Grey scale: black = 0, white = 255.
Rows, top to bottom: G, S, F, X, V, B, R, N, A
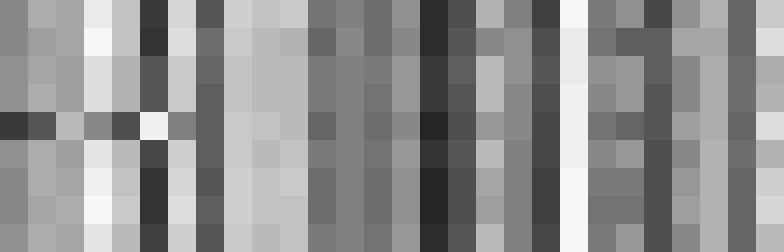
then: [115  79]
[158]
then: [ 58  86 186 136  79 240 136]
[151]

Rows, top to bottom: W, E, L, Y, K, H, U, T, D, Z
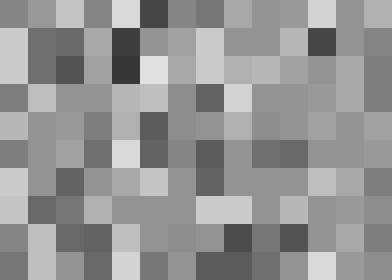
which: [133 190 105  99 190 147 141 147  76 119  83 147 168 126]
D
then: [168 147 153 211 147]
[176]
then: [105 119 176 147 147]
[147]
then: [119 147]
[91]
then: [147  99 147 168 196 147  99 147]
[147]
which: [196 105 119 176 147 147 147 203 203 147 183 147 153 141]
T
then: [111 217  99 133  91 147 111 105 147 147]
[153]

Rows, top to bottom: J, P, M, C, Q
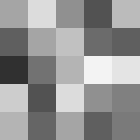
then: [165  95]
[122]
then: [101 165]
[95]
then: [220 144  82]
[187]
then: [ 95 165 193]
[107]
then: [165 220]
[144]

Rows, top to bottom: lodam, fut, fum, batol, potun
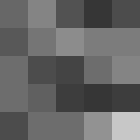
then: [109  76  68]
[109]
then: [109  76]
[68]
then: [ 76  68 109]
[132]
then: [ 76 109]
[109]
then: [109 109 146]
[199]

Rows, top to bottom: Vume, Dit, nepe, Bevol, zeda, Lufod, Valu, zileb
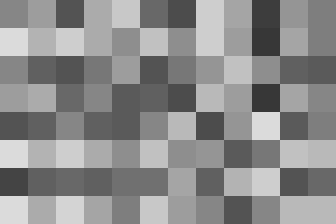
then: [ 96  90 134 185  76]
[149]
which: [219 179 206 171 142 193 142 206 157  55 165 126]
Dit
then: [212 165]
[126]
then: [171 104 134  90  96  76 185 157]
[55]
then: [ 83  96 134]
[96]

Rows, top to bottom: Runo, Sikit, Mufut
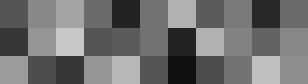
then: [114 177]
[91]
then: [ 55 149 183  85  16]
[77]
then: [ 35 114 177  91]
[122]
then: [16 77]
[114]
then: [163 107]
[35]

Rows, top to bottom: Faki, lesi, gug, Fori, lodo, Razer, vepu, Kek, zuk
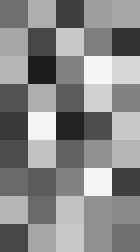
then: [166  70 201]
[125]
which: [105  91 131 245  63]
vepu
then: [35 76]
[201]
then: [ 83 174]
[91]
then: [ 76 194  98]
[144]
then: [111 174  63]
[158]
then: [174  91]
[208]

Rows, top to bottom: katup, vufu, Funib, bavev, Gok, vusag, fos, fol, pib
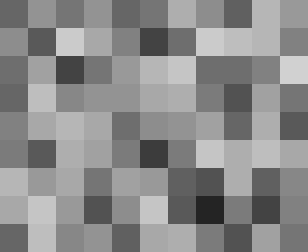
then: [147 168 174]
[123]
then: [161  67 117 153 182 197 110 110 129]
[209]
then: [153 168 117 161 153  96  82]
[174]

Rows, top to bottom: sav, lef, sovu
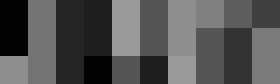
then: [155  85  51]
[122]
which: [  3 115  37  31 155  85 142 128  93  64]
sav
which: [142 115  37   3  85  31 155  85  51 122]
sovu
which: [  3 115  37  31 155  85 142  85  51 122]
lef
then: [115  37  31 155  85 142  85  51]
[122]

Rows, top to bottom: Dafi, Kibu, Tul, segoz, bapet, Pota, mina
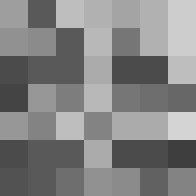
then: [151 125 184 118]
[110]
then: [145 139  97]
[131]
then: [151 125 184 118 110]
[103]

